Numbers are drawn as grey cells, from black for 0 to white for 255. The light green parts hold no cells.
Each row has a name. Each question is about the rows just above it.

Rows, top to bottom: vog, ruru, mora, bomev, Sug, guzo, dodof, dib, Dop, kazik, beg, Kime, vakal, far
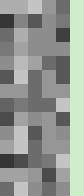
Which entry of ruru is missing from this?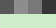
[132]
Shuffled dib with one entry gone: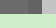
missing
[120]
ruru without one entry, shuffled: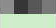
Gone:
[132]
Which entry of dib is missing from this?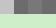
[99]
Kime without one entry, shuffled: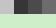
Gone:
[120]
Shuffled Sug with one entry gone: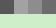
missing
[186]

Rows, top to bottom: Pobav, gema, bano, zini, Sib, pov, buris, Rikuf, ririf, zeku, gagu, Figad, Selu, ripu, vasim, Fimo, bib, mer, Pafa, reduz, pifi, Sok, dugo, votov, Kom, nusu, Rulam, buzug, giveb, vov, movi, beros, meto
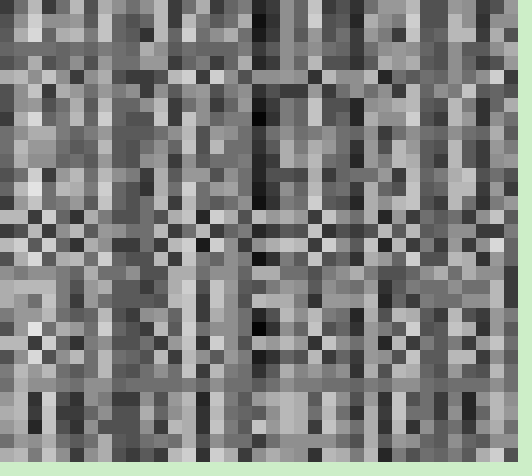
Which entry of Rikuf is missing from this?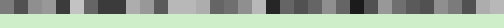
[50]
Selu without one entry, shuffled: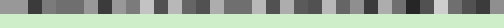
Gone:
[71]
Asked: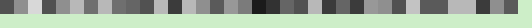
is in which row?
nusu
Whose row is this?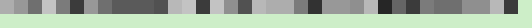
Sok
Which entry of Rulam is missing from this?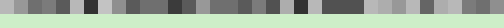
[133]
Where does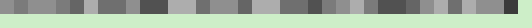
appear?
reduz
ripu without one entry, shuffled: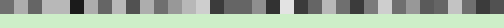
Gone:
[162]

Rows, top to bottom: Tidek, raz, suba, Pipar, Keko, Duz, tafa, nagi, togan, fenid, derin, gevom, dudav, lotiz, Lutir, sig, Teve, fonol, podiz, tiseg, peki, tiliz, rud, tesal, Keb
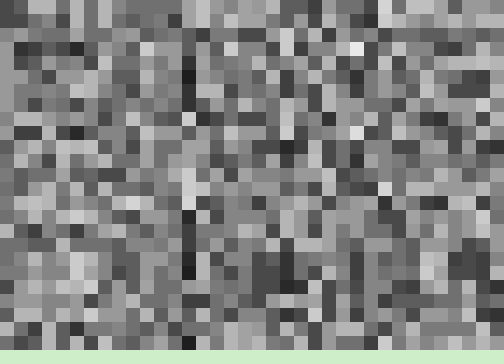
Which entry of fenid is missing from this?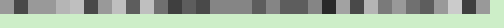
[221]
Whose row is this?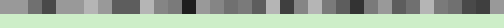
Duz
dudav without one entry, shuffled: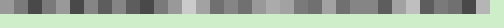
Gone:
[102]
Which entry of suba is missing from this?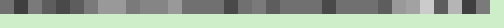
[144]
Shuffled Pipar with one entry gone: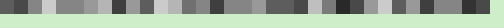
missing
[233]
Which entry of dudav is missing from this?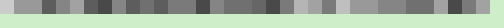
[171]
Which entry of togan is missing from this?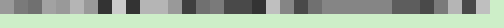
[82]

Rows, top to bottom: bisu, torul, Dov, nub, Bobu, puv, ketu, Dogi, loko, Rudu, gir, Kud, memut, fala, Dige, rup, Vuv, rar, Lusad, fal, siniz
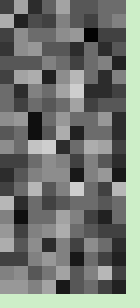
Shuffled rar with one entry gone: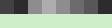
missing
[129]
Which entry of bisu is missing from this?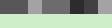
[98]
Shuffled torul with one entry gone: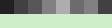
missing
[76]
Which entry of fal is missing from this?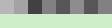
[118]
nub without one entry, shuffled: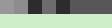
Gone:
[53]

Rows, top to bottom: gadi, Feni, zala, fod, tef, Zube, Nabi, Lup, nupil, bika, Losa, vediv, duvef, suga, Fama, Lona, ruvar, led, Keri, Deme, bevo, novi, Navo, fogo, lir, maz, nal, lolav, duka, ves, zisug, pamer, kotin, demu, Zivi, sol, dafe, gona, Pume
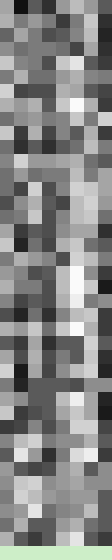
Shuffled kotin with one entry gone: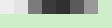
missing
[219]
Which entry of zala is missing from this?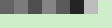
[165]
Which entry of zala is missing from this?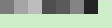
[100]

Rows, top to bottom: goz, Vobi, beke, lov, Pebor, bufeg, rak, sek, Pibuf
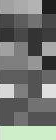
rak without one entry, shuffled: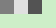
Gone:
[215]
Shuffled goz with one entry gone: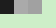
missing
[179]
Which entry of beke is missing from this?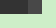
[60]
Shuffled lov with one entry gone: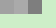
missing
[51]

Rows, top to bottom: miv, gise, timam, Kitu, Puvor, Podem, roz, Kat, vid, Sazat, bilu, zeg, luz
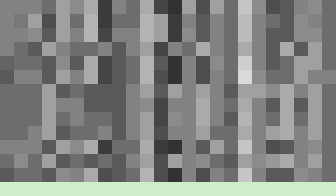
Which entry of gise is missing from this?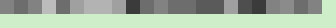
[120]
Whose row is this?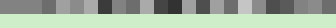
miv
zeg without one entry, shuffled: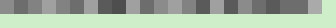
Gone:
[151]
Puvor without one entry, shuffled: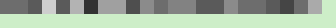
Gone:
[99]
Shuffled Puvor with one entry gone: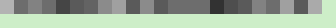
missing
[206]

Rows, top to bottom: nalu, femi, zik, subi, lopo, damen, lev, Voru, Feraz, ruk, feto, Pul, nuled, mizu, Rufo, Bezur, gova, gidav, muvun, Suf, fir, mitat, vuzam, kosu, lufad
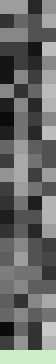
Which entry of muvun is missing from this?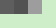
[71]
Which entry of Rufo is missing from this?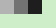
[51]

